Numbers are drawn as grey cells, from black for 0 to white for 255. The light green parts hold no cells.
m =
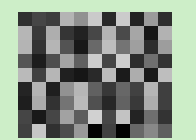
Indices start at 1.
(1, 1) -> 48
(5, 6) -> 41
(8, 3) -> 70
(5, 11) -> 190
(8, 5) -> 93
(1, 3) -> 61
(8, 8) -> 195
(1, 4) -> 180
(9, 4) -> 77
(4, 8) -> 206
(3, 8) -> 116
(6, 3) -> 31
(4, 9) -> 45
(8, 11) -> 51
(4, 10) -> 112
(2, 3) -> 174
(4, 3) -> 78
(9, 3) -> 48
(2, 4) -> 53
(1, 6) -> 202
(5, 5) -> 22
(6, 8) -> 103
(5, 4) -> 32
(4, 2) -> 28
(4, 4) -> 164
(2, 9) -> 166

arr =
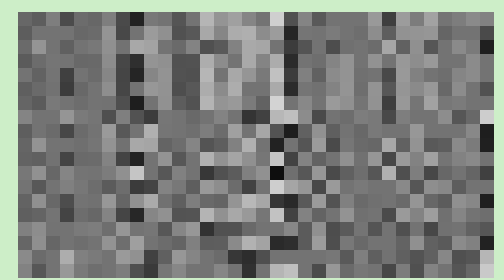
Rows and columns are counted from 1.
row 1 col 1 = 103
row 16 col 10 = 118
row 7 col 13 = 82
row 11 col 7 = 131
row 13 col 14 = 153
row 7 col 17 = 123
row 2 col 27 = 94
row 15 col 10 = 134
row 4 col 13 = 82
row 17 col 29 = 144
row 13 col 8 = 109
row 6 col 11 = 146
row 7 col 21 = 136
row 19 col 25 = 119
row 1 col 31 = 116
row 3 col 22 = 115
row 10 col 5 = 111
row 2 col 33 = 115
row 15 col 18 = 118
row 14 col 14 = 105
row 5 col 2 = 98
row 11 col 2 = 96
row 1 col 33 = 138
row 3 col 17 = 169
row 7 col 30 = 162
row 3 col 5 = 115
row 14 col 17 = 184
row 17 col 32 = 139
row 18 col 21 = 115
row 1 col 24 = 115
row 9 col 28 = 115
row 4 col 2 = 108
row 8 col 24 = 109
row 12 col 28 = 79
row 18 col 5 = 128
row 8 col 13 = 105
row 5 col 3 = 116
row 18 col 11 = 96
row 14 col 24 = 128
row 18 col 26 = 95

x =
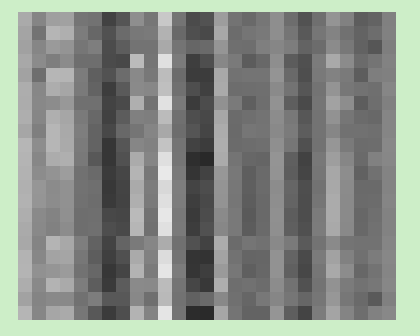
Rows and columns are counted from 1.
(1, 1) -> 170
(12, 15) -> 151
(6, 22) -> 115
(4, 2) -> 139
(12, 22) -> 118
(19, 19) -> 146
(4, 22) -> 123
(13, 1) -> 176
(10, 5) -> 123
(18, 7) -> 63
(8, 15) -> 167
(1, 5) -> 117
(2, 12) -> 105
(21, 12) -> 114
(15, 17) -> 90
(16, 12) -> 122
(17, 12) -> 112
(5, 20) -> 105
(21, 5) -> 113
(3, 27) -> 126
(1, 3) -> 159
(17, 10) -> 134
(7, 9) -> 175
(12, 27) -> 131
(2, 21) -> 89
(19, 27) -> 133
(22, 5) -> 119
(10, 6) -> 99
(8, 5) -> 122
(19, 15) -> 154
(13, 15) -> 148
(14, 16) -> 118
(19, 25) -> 103
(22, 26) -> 129
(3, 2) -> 134
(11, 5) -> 121
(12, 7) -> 59
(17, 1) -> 168
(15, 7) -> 72

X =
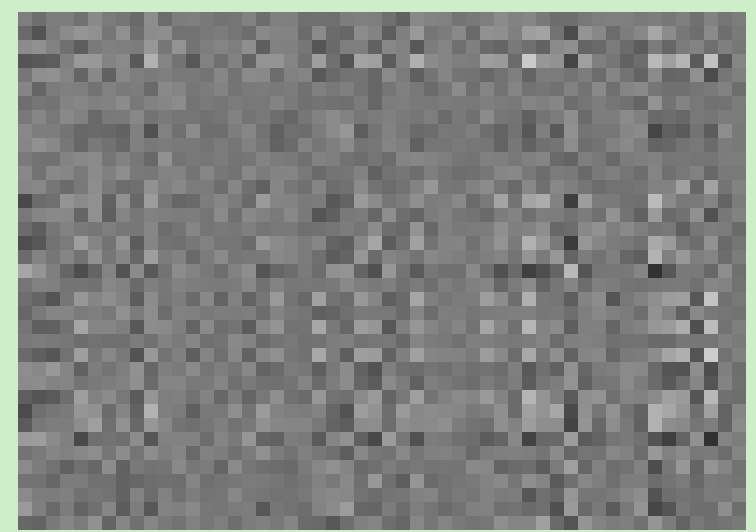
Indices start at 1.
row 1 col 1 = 126
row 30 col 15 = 127
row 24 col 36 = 120
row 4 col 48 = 181
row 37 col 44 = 127
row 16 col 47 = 120
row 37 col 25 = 128
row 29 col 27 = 110
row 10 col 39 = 116
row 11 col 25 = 109
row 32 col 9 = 117
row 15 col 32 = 118
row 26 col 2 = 136
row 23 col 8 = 126
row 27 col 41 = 97
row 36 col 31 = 107
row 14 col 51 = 100
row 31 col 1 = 154
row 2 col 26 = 131
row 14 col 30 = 124
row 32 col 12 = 133
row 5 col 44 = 115
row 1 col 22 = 112
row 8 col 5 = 129
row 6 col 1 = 133
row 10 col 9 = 128
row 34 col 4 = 124
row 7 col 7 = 130
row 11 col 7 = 117
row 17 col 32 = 132
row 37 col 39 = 106
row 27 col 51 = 131
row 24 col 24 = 128
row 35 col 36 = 125
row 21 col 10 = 140
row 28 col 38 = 147
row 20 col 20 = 119
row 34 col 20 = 112
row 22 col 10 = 141
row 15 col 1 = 120

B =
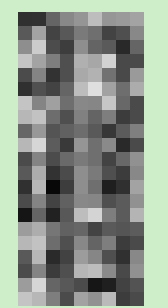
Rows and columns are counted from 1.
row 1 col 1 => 48
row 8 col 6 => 100
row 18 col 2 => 183
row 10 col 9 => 74
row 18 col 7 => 79
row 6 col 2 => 80
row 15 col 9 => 180
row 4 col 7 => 210
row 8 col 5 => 129
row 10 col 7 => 138
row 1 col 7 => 150
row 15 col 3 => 33
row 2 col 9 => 136
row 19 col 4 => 79
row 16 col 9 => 92
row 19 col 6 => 189
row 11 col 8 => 104
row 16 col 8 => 85
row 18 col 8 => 48
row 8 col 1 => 183
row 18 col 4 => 66
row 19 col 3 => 59
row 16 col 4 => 97
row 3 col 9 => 101
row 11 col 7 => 67
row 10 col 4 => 57
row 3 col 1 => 142
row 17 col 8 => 60
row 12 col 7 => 79
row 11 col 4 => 106
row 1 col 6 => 189
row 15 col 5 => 189
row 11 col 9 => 145
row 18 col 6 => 134
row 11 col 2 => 132
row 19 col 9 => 145

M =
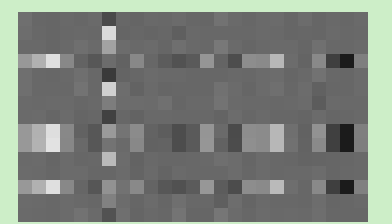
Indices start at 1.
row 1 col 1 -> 111
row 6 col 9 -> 99
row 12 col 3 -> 103
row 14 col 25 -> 105
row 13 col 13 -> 91
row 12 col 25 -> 105
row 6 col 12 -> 103
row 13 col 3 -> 223
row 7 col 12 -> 102
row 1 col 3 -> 102
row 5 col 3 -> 103
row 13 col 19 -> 186
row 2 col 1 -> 109
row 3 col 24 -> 104
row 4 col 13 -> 90
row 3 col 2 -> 105
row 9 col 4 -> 136
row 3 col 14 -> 104
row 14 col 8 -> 108
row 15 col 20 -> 106
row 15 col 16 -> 107
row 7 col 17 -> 105
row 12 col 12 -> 106
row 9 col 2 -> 177
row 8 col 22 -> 107
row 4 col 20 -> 108
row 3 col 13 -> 105
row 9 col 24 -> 27
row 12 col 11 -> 100
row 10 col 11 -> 99
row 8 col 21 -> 101
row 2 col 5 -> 105
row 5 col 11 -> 105
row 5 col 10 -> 107
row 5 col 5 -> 111
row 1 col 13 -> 103
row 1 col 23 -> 105
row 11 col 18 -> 107
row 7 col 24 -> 105
